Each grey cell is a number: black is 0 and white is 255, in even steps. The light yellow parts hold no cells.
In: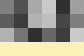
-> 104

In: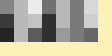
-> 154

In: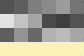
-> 177

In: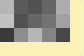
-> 182

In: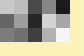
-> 63

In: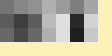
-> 223

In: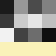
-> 66
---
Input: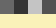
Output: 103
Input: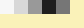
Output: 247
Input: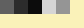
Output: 96
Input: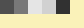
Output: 79
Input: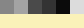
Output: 134
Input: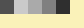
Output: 80
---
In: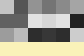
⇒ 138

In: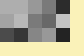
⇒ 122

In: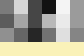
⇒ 244

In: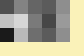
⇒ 91

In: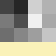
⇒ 208

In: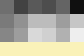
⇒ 100

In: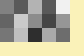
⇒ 89
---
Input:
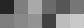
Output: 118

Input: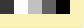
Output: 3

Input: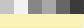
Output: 59

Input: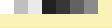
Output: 139

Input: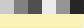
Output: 38

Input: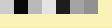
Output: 145

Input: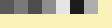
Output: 174
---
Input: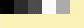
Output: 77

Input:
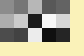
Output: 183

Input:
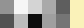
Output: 212

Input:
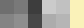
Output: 61

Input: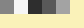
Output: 46

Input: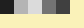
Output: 219

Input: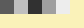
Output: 49

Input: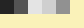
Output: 228
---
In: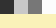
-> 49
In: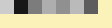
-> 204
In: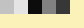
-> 194
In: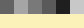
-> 99
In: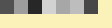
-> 81
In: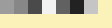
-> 156
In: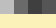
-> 190
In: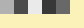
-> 177
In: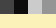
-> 67
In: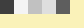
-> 62
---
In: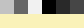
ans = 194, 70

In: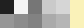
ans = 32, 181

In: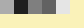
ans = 172, 229

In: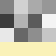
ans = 131, 198

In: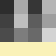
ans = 45, 211

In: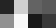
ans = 36, 57

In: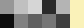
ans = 151, 62

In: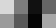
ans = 216, 167

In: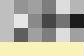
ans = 191, 160

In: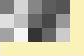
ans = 123, 203
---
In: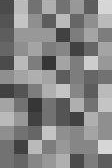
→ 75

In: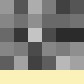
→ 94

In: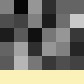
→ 56

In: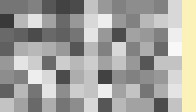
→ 162

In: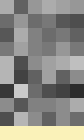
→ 97
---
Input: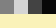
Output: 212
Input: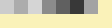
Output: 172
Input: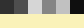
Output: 78
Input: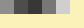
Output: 77
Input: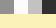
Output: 252
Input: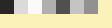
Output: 218
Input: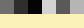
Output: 46
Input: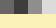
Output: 61
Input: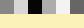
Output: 214
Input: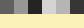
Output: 150
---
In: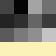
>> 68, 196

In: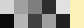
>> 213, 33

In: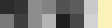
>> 43, 211

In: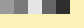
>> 155, 46

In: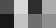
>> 78, 143

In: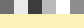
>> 111, 142

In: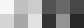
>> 247, 39

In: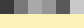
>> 58, 201

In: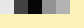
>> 232, 178
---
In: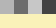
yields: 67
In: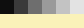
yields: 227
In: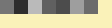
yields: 107
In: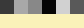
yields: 89
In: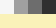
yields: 48
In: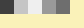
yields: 110
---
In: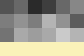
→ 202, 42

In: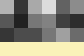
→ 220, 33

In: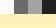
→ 250, 33

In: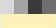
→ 217, 58

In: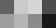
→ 214, 24

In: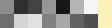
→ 245, 23
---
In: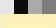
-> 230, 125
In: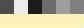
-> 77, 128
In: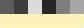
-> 92, 166
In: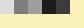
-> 221, 60
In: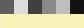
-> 94, 19
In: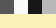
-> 86, 184
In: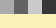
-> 170, 54
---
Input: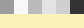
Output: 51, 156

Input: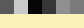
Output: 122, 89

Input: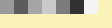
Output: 244, 153

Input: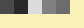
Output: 108, 73

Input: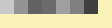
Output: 64, 200

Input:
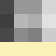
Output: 213, 72

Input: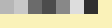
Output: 47, 182

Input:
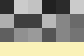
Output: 203, 95

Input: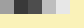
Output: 231, 159

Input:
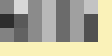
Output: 195, 130
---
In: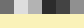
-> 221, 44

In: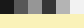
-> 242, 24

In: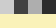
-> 205, 44

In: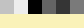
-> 237, 1

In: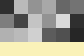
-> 218, 38

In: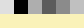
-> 223, 0
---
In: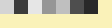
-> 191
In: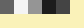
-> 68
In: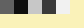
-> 241
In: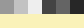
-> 100
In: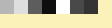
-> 254
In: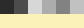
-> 130
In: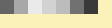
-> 188
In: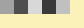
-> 192
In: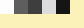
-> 21
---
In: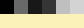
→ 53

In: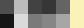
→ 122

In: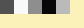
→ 142

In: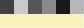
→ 138

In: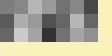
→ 114

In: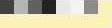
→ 232
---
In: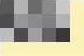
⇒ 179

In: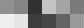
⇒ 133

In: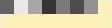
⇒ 233

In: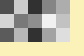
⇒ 204

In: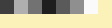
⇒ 175

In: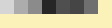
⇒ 172

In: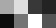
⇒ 222

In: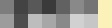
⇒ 67

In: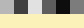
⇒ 63
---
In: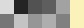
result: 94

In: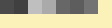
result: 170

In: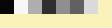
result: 47

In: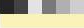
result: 121

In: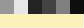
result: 67

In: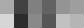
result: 98

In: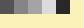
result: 219
